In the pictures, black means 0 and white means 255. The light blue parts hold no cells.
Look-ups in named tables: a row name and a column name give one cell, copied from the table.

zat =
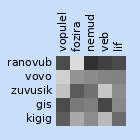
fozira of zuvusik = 90
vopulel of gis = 75
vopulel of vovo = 207
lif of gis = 136
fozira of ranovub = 219
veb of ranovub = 64
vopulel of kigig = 92
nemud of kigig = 140
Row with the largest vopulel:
vovo

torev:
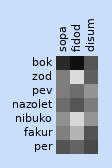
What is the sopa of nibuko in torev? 144
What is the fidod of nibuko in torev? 215
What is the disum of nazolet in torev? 124
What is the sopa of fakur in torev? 128
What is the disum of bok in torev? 85
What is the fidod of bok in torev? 15
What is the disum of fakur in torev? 83
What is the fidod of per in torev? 100

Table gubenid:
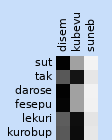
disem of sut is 2
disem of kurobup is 89
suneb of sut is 243
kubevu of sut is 161
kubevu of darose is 161
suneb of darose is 242
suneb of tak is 230
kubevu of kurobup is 12
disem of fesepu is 5
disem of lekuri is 93
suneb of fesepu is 241
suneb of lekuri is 228
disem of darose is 2
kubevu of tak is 20
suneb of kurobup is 231
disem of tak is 88
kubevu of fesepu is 161
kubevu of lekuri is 14

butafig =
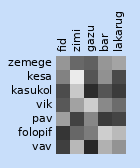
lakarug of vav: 147
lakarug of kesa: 74
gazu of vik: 205
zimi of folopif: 103
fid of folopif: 53
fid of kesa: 130
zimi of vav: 184
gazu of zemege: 96
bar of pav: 59
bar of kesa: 145
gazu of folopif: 124
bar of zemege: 150
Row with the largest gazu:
vik

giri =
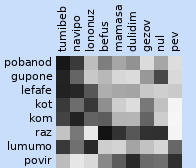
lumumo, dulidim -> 164
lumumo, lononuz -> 40
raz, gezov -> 49
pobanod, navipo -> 58
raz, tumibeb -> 195
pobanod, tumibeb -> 23
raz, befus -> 19

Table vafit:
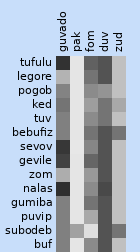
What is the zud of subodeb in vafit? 116
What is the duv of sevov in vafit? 83
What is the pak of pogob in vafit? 229
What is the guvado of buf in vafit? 128
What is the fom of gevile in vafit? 102
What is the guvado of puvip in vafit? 128
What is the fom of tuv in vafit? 139
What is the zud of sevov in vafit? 192
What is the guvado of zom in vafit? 173
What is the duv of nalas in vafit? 73
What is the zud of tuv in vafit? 192
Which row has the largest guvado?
legore

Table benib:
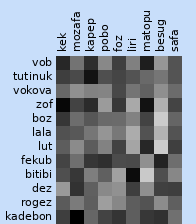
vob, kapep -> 46
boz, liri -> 130
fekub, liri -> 74
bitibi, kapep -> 126
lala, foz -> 120
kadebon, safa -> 112
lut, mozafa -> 139
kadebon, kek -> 62
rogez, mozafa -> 123
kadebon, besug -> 49
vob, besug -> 150
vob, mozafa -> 115
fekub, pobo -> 47
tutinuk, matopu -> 105
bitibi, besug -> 79
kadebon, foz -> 52
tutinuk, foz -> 69
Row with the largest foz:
bitibi

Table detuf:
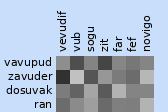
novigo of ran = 179
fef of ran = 126
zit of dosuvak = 90
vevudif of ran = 108
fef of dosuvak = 132
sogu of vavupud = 132
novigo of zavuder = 183
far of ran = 127
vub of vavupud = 78
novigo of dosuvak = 133
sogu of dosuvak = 165
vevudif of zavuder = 49
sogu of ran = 158
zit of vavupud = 69
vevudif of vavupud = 142

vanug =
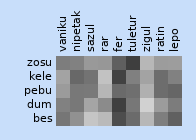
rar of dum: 139
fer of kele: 66
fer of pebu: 106
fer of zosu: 95
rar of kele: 194
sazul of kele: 115
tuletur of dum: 119
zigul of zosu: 183
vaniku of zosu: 125
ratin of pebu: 109
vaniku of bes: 118
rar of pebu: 182

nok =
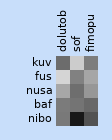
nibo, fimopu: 82
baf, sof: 116
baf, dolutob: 123
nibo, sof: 24
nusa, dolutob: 167
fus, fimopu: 166
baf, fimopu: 104
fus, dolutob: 213
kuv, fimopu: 125
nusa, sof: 110
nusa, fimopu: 151
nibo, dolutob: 121
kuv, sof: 204
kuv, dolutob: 108
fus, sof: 129

